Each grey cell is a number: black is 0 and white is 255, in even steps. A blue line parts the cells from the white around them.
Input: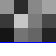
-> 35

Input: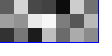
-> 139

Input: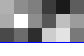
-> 121

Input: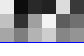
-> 148

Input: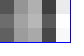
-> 248

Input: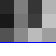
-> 158

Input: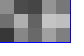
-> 127

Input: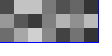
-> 52

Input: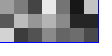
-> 74

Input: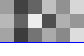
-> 221
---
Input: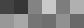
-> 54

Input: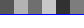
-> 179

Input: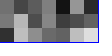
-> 70

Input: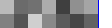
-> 107

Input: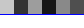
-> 51

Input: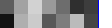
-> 162

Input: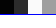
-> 43

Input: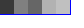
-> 128

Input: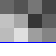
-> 83

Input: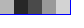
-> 39
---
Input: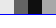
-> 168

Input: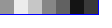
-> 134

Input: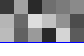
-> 111

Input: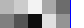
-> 168

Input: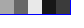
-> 23

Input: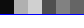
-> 79

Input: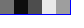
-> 233

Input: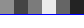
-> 235

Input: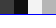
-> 182
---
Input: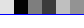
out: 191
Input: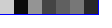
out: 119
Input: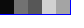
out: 209
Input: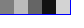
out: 18
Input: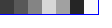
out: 37
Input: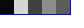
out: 140
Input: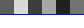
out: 33
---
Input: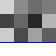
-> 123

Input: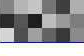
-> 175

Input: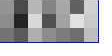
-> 209

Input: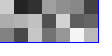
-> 65

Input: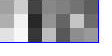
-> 93

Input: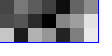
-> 142

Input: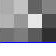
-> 131
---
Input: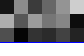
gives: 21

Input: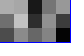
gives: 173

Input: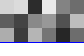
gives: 212

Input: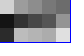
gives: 210

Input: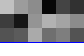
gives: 193

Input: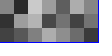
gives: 134

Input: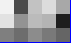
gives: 242

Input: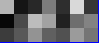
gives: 181

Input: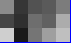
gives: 139

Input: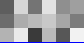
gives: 94
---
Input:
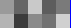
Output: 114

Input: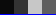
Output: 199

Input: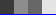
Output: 103

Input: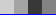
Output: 56

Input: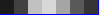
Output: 89

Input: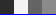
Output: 100

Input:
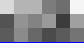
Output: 91
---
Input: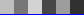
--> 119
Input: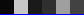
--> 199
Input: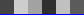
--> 205
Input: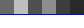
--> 190
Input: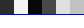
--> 244
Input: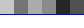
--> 117
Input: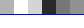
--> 255
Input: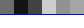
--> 20
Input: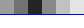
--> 114
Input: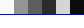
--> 148
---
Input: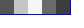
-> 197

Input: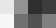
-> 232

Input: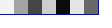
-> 229

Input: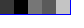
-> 118

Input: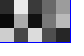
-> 220

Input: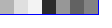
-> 223

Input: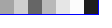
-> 230

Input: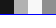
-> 178

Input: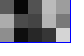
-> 187

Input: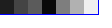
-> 177
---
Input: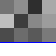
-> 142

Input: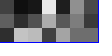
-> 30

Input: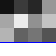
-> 59

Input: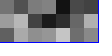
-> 18

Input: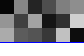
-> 78

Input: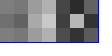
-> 70

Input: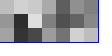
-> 94
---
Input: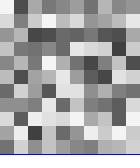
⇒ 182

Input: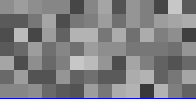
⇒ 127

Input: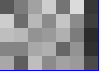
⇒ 154

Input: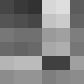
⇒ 134

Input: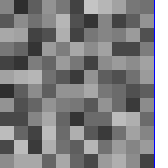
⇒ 140

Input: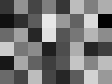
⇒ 211

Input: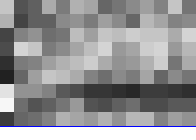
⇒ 159

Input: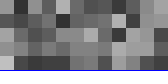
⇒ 80
